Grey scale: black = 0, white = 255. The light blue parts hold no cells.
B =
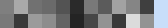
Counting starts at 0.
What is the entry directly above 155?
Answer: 113
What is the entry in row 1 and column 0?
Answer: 121
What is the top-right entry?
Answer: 63
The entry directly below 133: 219
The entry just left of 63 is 133
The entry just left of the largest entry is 57
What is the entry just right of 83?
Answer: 42

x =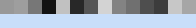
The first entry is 152
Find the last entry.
166
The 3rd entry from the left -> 119
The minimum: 18

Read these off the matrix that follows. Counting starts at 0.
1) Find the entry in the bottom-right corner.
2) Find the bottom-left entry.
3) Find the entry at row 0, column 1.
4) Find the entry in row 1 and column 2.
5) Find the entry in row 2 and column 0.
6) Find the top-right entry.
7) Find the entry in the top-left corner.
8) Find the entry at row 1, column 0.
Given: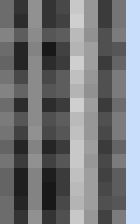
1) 123
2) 108
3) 52
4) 145
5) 131
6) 116
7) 108
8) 108

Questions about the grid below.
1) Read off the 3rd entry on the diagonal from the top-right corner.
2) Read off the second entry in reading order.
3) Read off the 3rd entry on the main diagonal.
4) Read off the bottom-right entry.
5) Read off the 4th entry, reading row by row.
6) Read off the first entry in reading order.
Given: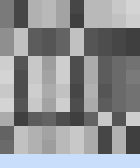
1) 77
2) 70
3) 92
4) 63
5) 185
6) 122

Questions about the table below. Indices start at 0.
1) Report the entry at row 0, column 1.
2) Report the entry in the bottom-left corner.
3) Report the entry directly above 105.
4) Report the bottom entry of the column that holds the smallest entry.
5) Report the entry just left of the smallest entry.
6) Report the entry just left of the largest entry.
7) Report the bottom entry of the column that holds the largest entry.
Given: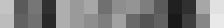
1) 90
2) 189
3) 148
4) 25
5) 97
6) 134
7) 233

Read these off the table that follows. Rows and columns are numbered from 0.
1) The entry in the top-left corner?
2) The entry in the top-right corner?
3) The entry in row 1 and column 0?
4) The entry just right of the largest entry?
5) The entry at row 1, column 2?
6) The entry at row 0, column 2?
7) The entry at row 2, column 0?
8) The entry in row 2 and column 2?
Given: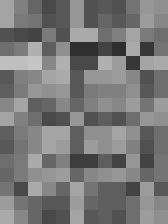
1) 164
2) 143
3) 164
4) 135
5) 116
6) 102
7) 81
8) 67
